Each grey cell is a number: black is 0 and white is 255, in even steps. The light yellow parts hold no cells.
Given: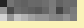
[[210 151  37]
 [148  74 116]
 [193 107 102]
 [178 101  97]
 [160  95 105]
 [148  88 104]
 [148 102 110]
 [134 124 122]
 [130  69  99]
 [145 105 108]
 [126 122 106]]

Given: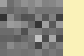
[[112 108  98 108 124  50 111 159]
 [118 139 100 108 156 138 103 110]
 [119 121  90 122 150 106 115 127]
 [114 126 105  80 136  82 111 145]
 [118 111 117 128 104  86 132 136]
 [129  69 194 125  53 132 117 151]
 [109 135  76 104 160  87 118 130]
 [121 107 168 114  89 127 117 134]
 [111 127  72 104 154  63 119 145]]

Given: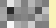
[[125 167 162 134]
 [246 109  41 229]
 [175 125 142 182]
 [157 132 135 129]
 [206 121 156 182]
 [126 178  83 146]
 [128 157 193 124]]

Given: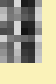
[[163 145 128 208  73 109 195 179  92]
 [108 101  92 126  78  86 121 116  82]
 [168 186 203 116 215 214 133 150 217]
 [ 69  57  45 106  19  35  93  80  26]
 [ 55  50  44  89  33  38  76  64  35]
 [199 190 179 215 138 166 211 206 152]]

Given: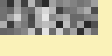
[[100 174 113 114 108]
 [105  59 158 102  51]
 [119 145 210 165 152]
 [134 122 131 116  63]
 [195  77  73 105 182]
 [ 83 171 173 184  86]
 [227 189 229 215  43]
 [107 180 137 183 162]
 [205  38 156  64 128]
 [109 191 174 112 143]
 [161 104 105 120 130]
 [ 46 163 106 145 116]
 [164  40 127 172 126]
 [109  80 135  76 158]]

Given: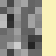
[[147 120 121 105 189 182  88 149]
 [ 66 165 122 124  50  41 131  72]
 [147 205 142 158 134 145 162 148]
 [167 113 107  99 103 103 103 165]
 [105  36  60  97 163 161  98 100]
 [104  92  66 164 131 136 160 106]]

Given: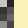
[[142  66  51 197]
 [ 70 104  84  38]]
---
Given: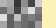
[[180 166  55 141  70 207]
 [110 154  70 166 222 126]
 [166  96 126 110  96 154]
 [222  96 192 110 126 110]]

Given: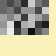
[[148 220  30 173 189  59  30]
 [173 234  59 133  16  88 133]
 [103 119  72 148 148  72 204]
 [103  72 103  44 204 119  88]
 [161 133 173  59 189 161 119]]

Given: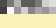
[[ 63 248 151 207 136 167 151 179]
 [ 76 120 179  91  91 120 207 221]]

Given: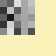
[[137 222  66 167  81]
 [ 52 194  95 167 180]
 [ 52 207 111 167 180]
 [ 95  25 152 167 152]
 [123  95 222 167 194]]

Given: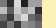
[[ 70 120  57 144 132 106]
 [106  57 175 216 106  82]
 [190  94 202 160 190  45]
 [120  45 216  32 160 160]]

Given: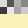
[[ 58 232 164 203]
 [218  85 176 135]]

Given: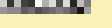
[[149 137 137  95 110  80  95 110 124 110  80  22 161]
 [205  53 189  65  53 247 174 218  80 218  37 189 124]]

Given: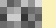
[[177  95 123 192 149 220]
 [108 123 149  95  80 149]
 [108 161 177  80 108 123]
 [ 65 205 205  51 136  95]]

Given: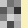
[[ 90 154  49]
 [198 114 142]
 [198  76 170]
 [130 211 186]]
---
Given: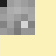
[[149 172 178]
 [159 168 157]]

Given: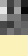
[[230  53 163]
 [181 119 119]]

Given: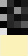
[[  5  23 140]
 [164  42  14]]

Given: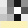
[[220 129 254]
 [196 179  18]]

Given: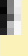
[[  4 132 235]
 [ 25  88 226]]

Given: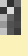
[[ 54 220  63]
 [185  97  66]]
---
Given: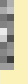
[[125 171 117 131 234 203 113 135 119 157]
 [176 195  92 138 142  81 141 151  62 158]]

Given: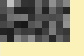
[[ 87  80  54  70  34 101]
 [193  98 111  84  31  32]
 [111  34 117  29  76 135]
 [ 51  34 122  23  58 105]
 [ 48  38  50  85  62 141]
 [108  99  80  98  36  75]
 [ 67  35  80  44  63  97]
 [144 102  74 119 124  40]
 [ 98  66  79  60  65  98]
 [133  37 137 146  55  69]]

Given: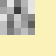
[[144 167 226 191 191]
 [228 183 129 106 125]
 [118  59 202 190 160]
 [181 165 149 158 190]
 [227 230 133  94 151]]

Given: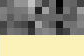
[[ 87 128 122  68  79]
 [111 112  91 100 115]
 [149 119 116  80 109]
 [147 122 107  71 100]
 [194 158 129  39  55]
 [124  33 100 161 123]
 [ 69 160 104 110 134]
 [109 102 104  87 124]
 [  3  20 103  21  53]
 [104 120  86 115  68]
 [ 99  90  89 113 119]
 [ 66 156 127 133 115]]

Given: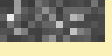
[[ 60  75  96  69  82  99]
 [ 61  67 234 117  78  64]
 [155 158 108  87 162  66]
 [ 68  96  81  60 126  74]
 [ 58  79  72 103  66  84]
 [114  96 120  77  64  64]
 [ 93 144  80 101  79 113]
 [ 73 103 141 101  85 146]
 [ 97  62  69 197  90  76]
 [ 66 103  94  87  69 118]
 [ 72 104 183  77 194  85]
 [ 77 102 156  72 129  89]
 [ 67 100  70  74 108  94]
 [116  77  68  84  70  68]
 [ 68  89  72  72  74  61]]

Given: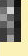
[[ 76 117 155  92  58  60]
 [116 210  96 142  96 157]
 [ 16  36  40  26  35  38]]
